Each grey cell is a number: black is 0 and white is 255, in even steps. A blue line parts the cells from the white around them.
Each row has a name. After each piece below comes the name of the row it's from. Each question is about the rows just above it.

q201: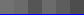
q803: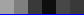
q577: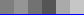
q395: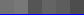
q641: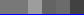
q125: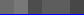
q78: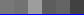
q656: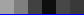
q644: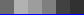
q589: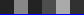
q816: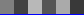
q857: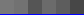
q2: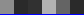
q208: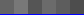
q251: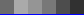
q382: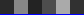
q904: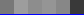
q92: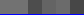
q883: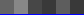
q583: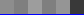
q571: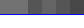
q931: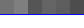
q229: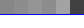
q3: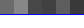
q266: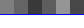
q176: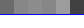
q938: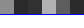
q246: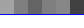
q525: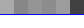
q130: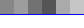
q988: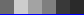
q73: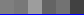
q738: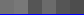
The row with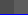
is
q125
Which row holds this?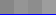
q525
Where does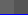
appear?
q571
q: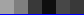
q803
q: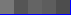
q395
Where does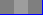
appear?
q583
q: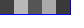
q816

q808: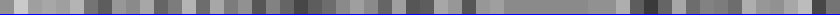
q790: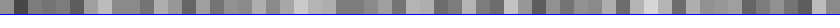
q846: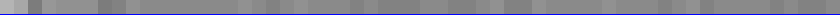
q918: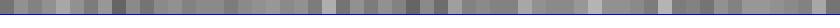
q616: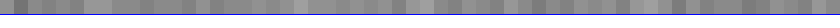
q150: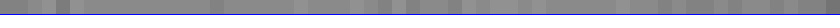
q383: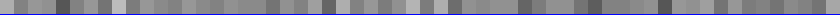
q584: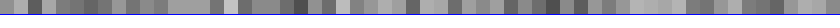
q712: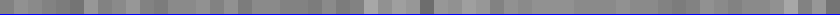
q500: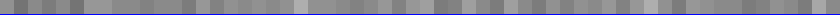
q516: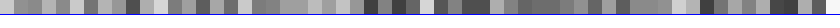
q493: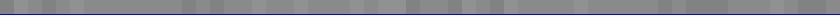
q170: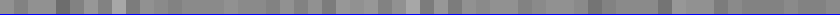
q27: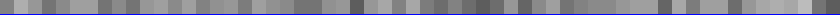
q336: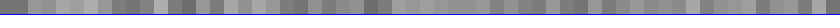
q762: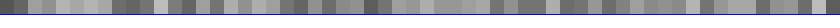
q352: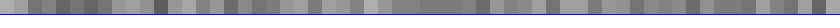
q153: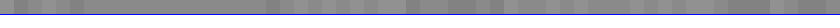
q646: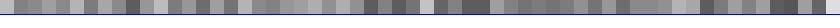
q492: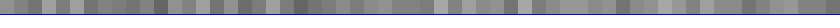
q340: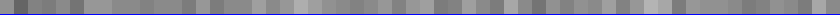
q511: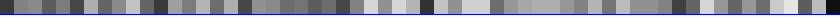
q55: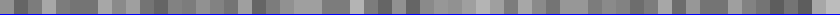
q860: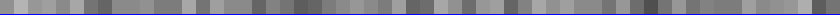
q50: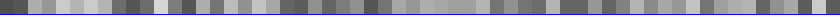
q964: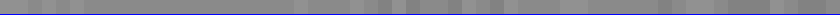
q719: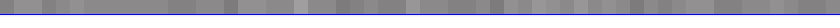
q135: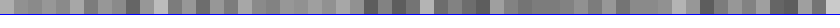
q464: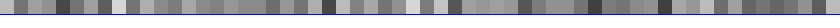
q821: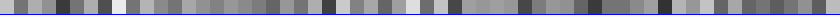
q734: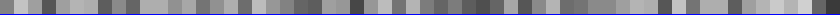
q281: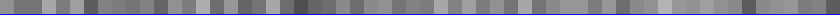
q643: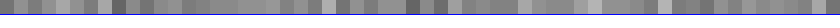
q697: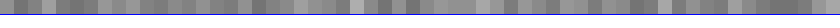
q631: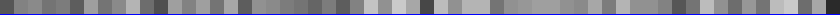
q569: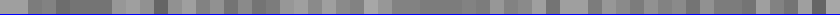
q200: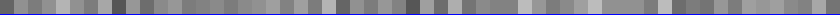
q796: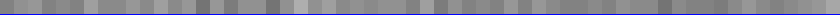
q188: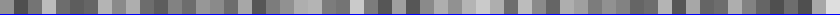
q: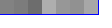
q808
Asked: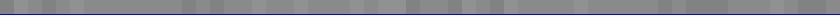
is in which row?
q493
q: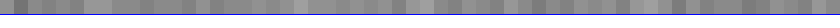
q616
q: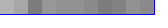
q340
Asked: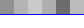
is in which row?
q188

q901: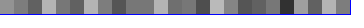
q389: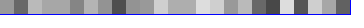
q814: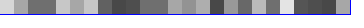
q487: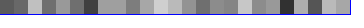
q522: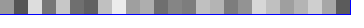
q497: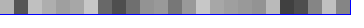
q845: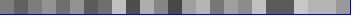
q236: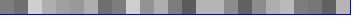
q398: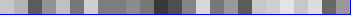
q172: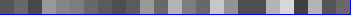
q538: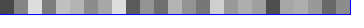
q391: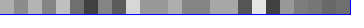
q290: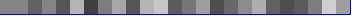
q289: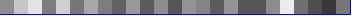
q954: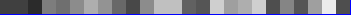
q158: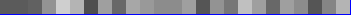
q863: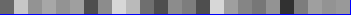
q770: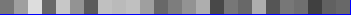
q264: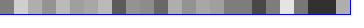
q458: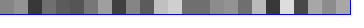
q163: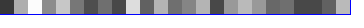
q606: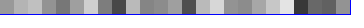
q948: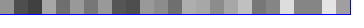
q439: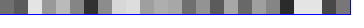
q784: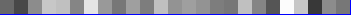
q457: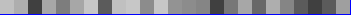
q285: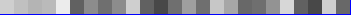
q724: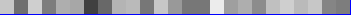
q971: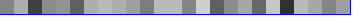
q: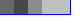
q954
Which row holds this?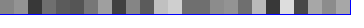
q458
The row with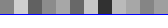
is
q971

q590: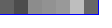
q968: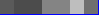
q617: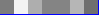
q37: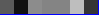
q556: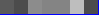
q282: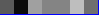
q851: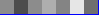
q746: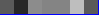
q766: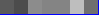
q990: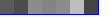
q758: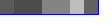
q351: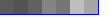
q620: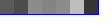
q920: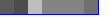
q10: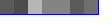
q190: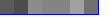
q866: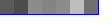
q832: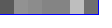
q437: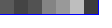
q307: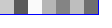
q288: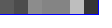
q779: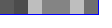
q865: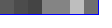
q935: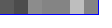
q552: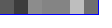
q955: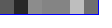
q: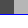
q10
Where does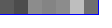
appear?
q866
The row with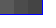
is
q865
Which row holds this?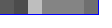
q920

